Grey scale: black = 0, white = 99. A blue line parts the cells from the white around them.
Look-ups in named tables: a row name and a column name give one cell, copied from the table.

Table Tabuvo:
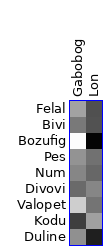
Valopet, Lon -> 45
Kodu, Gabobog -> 24
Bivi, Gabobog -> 47
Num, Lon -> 40
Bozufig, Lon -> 2
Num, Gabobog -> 52
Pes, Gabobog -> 57
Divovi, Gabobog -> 41
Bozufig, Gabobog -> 98
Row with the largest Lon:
Kodu

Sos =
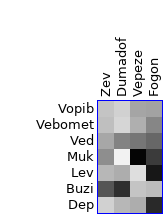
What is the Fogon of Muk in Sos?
23
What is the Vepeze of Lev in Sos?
86
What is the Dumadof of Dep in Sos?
71
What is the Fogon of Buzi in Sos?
73
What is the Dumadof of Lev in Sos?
67
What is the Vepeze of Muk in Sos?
2
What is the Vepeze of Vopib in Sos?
64
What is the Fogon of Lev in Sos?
9
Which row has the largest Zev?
Dep

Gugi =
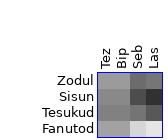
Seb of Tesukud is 45
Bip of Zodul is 60
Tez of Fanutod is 63
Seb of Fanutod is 83
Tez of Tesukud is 50
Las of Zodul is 46
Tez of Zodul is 60
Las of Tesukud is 34
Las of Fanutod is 89
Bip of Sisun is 53
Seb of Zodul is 42
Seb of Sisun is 30
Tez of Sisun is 53
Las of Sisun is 19
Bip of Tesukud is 50
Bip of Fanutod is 63
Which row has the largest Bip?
Fanutod

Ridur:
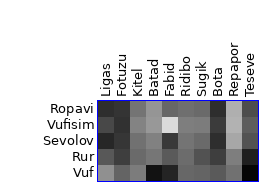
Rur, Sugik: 32
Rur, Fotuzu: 24
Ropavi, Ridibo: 43
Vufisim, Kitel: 51
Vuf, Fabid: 14
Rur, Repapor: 49
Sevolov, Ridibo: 45
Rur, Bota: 24
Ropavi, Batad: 58
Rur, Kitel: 41
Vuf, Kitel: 48
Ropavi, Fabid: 40
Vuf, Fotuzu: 39
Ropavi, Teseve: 30
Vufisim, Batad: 59
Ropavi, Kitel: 45

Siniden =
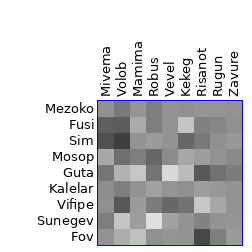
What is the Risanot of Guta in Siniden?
34
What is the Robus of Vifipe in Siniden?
48
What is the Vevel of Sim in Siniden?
57
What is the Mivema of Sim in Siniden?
31
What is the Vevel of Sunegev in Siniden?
63
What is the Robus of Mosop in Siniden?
40
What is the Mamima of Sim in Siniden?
57
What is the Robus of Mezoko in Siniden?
49
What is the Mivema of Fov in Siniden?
57
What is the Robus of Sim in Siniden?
60
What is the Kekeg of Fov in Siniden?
57
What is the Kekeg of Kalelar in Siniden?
56
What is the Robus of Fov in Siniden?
56
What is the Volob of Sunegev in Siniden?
76
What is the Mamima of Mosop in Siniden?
49
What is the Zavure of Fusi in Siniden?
56

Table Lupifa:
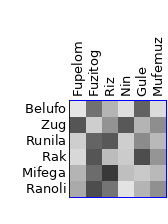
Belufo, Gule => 38
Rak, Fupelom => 84
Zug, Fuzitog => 80
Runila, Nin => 80
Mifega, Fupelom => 70
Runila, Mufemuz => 72
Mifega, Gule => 78
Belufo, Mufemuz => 85
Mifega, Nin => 74

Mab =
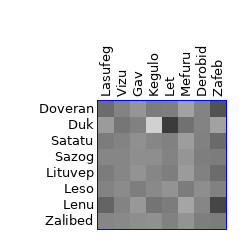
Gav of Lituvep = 57
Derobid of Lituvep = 50
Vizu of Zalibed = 53
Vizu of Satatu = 51
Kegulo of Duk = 81
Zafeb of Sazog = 48
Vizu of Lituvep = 52
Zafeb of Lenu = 27
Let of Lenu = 48

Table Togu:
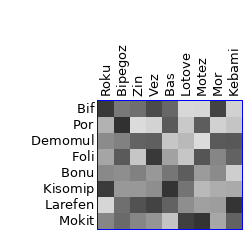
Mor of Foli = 52
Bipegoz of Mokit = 41
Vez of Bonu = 59
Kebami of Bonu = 80
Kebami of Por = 76
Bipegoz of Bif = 47
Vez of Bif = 29
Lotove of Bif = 84
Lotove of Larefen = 55
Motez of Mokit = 20
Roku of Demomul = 54
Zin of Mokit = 52
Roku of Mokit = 52
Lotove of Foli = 77
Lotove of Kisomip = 45
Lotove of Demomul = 72
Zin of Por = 85
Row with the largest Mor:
Por

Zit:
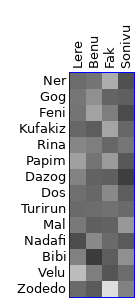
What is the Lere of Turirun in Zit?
41
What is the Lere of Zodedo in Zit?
41
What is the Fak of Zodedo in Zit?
86
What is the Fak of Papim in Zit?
60
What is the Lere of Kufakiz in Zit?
40
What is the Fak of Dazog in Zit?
37
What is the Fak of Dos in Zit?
53
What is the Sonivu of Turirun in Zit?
41
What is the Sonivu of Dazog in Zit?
24
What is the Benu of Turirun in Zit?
42
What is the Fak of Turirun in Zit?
44
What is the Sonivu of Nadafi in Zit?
35
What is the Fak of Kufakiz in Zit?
64
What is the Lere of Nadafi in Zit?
30
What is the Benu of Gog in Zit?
56
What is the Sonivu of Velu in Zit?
42
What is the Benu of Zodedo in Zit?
35
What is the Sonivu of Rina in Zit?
46
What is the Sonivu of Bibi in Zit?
56
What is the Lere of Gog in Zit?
46

